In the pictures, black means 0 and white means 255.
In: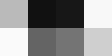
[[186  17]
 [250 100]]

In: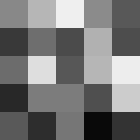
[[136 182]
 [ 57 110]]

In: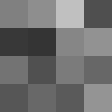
[[128 142]
 [ 56  52]]

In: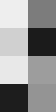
[[238 124]
 [208  27]]

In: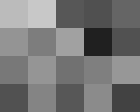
[[187 200]
 [148 125]]

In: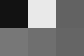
[[ 18 233]
 [119 111]]
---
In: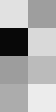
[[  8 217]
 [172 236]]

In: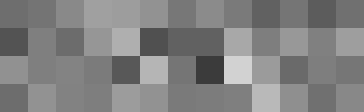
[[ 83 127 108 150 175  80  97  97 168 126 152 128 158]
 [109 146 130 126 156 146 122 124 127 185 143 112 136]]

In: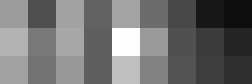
[[179 120 168  95 253 154  80  59  37]]

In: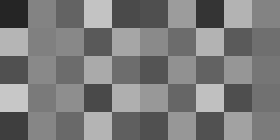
[[181 128 136  89 166 138 108 179  90 111]
 [199 122 142  73 175 152 102 192  78 113]]

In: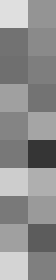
[[114 138]
 [160 115]
 [120  53]
 [121 154]
 [212 127]]

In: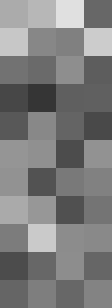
[[199 135 128 204]
 [ 71  53  95  96]
 [149 144  76 146]
 [170 151  80 116]
 [ 76 103 141 102]]
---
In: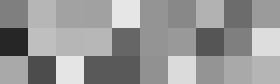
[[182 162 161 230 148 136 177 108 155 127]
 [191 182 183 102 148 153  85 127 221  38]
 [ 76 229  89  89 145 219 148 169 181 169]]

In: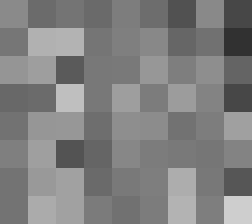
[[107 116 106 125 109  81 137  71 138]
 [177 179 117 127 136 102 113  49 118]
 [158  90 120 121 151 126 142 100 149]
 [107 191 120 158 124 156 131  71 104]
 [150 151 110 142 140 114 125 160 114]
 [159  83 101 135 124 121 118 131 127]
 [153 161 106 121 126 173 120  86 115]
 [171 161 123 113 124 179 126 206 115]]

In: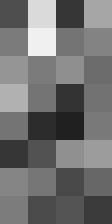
[[218  54 166  78]
 [240 116 131 123]
 [123 143 108 149]
 [116  51 114 177]
 [ 44  32 121 116]
 [ 82 144 156  54]
 [118  73 103 133]
 [ 75  84  59 124]]

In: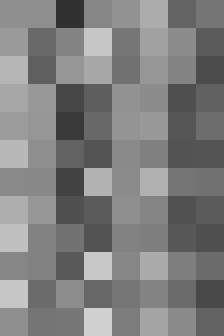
[[142  49 134 146 172 100 117 143]
 [105 132 198 119 161 140  91 154]
 [ 95 150 167 113 151 132  76 181]
 [152  71  94 146 140  80  97 167]
 [150  58 104 147 153  85 108 156]
 [142  98  84 137 128  83  84 184]
 [136  67 178 140 176 116 113 137]
 [151  80  91 143 133  81  90 174]
 [130 114  82 130 127  88  80 192]
 [130  89 200 135 171 127 107 134]
 [107 141 103 118 132 107  72 198]
 [116 118 208 125 164 138  98 142]]

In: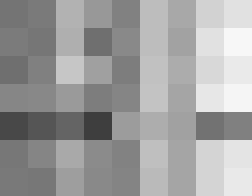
[[122 178 152 129 189 168 210 225 116]
 [118 175 111 137 189 162 225 247 123]
 [128 198 160 125 193 172 216 234 111]
 [136 154 125 133 195 165 231 245 134]
 [ 85 100  62 156 173 161 114 128  72]
 [133 169 139 130 191 165 212 228 119]
 [119 158 137 132 186 165 212 233 121]]

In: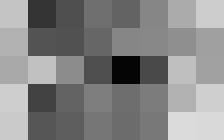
[[ 51  78 111  99 134 171 204 196]
 [ 83  81 102 134 136 143 159 177]
 [193 140  78   5  73 191 161 169]
 [ 66  99 126 110 124 177 207 206]
 [ 86  94 118 108 120 219 217 202]]
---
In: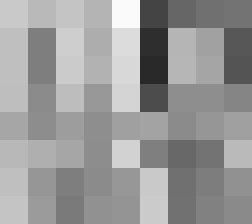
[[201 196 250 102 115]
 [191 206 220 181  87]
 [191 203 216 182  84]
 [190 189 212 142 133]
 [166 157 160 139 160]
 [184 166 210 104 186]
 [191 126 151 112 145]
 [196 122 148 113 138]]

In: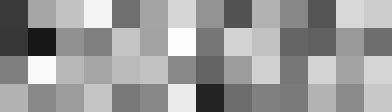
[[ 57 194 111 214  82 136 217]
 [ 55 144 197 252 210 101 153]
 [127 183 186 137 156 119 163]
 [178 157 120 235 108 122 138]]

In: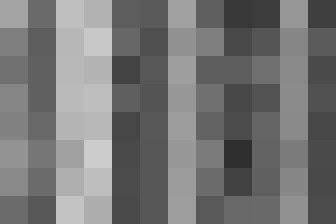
[[164 191  93 161  56 151]
 [126 183 103 144  73 134]
 [113 184  67 158  93 138]
 [133 186  95 151  72 139]
 [130 180  71 157  76 137]
 [147 161  74 151  47 123]
 [137 175  76 155  66 134]
 [108 195  74 158 104 145]]

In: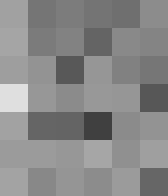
[[161 124 111]
 [165 130 137]
 [158  88 129]
 [223 139 150]
 [162 100 139]
 [155 151 144]
 [163 149 155]]

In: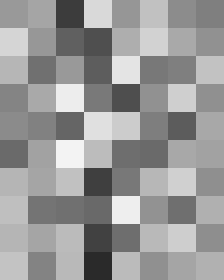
[[153  60 150 140]
 [213  96 174 169]
 [182 153 228 127]
 [132 237  78 207]
 [139 101 204  92]
 [106 243 110 168]
 [181 193 120 208]
 [191 112 238 111]
 [181 187 110 206]
 [195 185 187 165]]

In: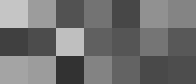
[[197  82  71 132]
 [ 64 191  85  88]
 [164  50  99  77]]

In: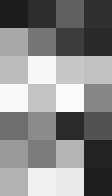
[[ 28  96]
 [168  60]
 [188 199]
 [249 251]
 [110  42]
 [153 181]
 [178 235]]

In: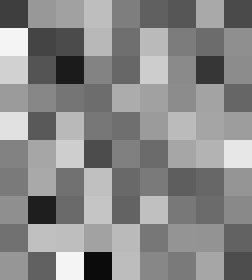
[[ 62 161 126  86  74]
 [244  75 111 124 143]
 [209  27 103 138 140]
 [155 117 172 140 102]
 [225 185 111 187 157]
 [130 206 128 166 231]
 [122 113 105  94 149]
 [143 106  99 120 137]
 [113 190 186 148  98]
 [150 244 189 122  77]]
